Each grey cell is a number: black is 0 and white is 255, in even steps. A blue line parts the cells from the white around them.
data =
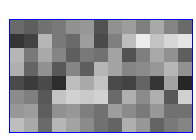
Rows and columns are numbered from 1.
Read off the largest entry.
236
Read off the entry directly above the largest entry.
127
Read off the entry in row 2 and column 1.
53
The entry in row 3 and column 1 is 182
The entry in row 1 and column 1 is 106
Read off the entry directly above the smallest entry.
145
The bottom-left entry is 189
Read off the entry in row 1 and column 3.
113
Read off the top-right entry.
106
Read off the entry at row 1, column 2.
94
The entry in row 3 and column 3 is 169
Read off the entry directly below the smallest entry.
209
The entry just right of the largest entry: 195
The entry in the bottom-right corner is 133
